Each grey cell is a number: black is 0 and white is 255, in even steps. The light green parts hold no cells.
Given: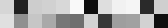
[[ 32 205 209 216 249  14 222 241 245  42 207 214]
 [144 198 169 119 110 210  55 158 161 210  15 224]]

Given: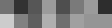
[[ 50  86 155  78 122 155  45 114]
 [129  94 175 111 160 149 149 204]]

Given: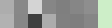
[[136 212 134 127 134 142 173]
 [135  63 172 128 126 134 178]]

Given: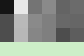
[[232 116 138 100 107  21]
 [185 138 127 104 102  77]
 [183 134 127  77  93  77]]

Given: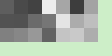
[[ 74  66 237 166  61 163  94]
 [ 81 107 118 228 172 190  82]
 [135 152  98 196 201 173 128]]

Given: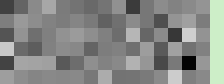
[[100 138 167 123 115 105 116 145  59 119 140 130 138 148  65]
 [153 141 130 124 133 122  97 112 139 119  79 148 160 124 126]
 [147 111 128 146 155 142 128 109 182 102 139  55 207 147  84]
 [106  93 129 140 136 100 125 129 112 157  90 161 114 129 200]
 [165 163 160  89 109 143 130 137 178 150  73 121   3 151  67]
 [141 133 137 135 137 120 172 115 116 122 138 204 127 137 158]]
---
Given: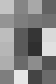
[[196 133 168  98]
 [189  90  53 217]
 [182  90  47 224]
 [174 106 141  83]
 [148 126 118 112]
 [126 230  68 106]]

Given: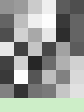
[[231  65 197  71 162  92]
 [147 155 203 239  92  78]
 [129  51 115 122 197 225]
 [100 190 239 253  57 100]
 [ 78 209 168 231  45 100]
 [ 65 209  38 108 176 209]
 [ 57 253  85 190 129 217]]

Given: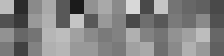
[[189  43 138 169  88  27 146 169 138 216  73 197 116 103  96  73]
 [146 103 116 182 189 161 138 122 130 176 130 116 146 161 189 103]
 [122  65 130 176 182 153 153 130 122 161 169 110 138 176 153  96]
 [ 81  58 153 176  88 197  88 153 130  73 110  88 122 110 138  81]]

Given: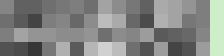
[[133  97  97 111 119 126 111 163 140 119  97 170 163 148 126]
 [126 163 148 148 140 140 148 111 140 133 156  90  97 104 133]
 [111  90  68 126 133 104 140 188 170 104  75 176 163 119 126]
 [ 82  75  54 119 176  90 182 208 188 111  82 156  68  82 156]]

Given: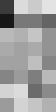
[[211 219 107 139]
 [185 177 197 147]
 [170 162 170 147]
 [162 162 191 133]
 [155 211 197 177]
 [133 155 126 185]
 [ 59 219 203 227]
 [ 23 120 120 100]]

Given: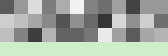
[[206 191 166 137  83 144 105  53 214 144 206 111]
 [191 130  61 179  99  99 118 234 160  91 166 179]
 [ 91 152 220 124 172 241 130 111 160  67 152 152]]
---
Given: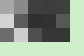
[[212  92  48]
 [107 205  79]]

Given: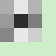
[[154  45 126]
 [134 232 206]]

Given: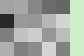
[[ 40 153 150]
 [126 194 205]]

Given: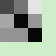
[[167   8 151]
 [149 148   7]]

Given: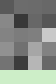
[[136  56 103]
 [131 124 127]]

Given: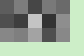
[[ 79  62 196]
 [135 127 163]]

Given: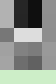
[[178  37  15]
 [119 221 221]]

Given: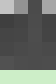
[[63 68 76]
 [69 70 77]]

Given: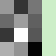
[[106 158  96]
 [ 54 254  87]]
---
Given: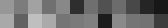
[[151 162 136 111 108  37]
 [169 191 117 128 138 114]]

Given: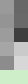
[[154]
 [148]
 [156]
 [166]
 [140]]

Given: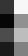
[[52]
 [ 6]
 [76]
 [26]]

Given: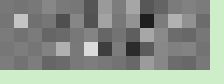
[[120 120 121  85 125  87 123 123]
 [117 112  79  82 120  30 177 108]
 [123 123 106 132 115 167 108 119]
 [119 118 176 219 124  92 128 115]
 [124 125 106 125 115 155 108 120]]

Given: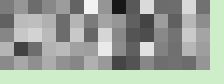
[[124 108 156 242  23 218 109 113]
 [ 97 190 108 123 150  68  96 141]
 [134 211 108 103 136  77 115 164]
 [181 109 186 158 140 225 112 158]
 [138 143 145 176  69 135 113 149]]

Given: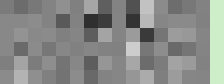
[[123 120 144 166 131 194 109 130]
 [136 140  89  47 132 184 138 129]
 [136 137 128  93 132  58 156 133]
 [136 139 135 134 129 119 105 132]
 [127 124 116  93 134 108 163 130]
 [139 143 115 105 134 171 156 133]]
